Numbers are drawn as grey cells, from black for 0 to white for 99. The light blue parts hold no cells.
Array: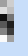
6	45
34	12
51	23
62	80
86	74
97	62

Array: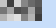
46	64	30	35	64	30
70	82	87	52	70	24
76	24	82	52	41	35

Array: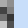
26	49
43	21
66	55
76	31

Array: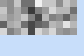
39	66	71	44	28	39	44	71	66	88	71
60	55	77	44	44	93	77	77	55	77	66
71	60	66	77	50	28	71	50	55	39	60
77	55	66	50	23	50	60	83	71	71	44
83	50	60	77	28	83	71	83	60	55	60

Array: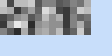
22	62	90	79	17	56	62	56	56	22	51	67	39
28	39	56	62	34	45	73	56	67	22	51	39	45
51	34	17	67	28	62	67	56	73	28	39	79	34
73	67	22	45	62	39	85	73	28	22	45	79	73
79	28	73	73	79	34	51	51	34	39	51	45	67

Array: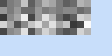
22	53	64	92	27	59	87	70	42	27	37	82	76
27	53	59	87	32	59	82	70	42	32	37	82	70
32	48	53	76	37	53	70	64	48	37	42	70	64
59	48	59	42	42	59	48	53	48	53	53	42	48
82	64	32	53	76	87	64	87	64	76	22	27	97

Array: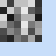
14	80	53	90	36	24
24	14	47	36	64	19
30	53	42	80	30	64
70	42	30	90	47	59
80	24	75	75	85	19
85	9	42	70	70	9
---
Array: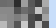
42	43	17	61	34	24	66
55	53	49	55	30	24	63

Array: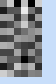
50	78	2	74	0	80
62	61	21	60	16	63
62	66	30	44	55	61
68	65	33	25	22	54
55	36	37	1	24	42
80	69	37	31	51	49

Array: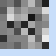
42	47	31	54	72	44	12
48	84	65	69	8	38	59
50	54	30	72	15	50	79
44	47	38	51	65	58	18

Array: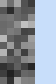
64	43	64	32	23
44	46	40	37	54
42	48	45	26	28
37	61	33	56	57
46	38	35	52	56
24	13	24	40	38

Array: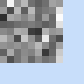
48	95	57	72	44	37	43	63	59
18	65	60	52	62	40	60	41	98
53	49	67	65	24	20	69	58	61
57	54	58	52	59	72	53	38	62
60	31	45	56	40	53	44	48	83

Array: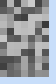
29	70	27	67	79	27	49
68	60	29	25	75	75	72
59	27	74	73	74	36	72
40	72	71	72	50	74	73
30	30	35	64	35	62	53
56	40	43	60	44	56	55

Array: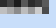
17	26	11	34	17	23	35

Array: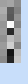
62	64	54
63	34	57
60	16	66
60	80	52
53	14	77
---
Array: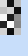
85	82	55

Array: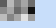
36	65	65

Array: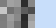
49	44	53	18

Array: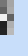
46	66

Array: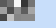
35	30	52

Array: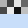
69	91
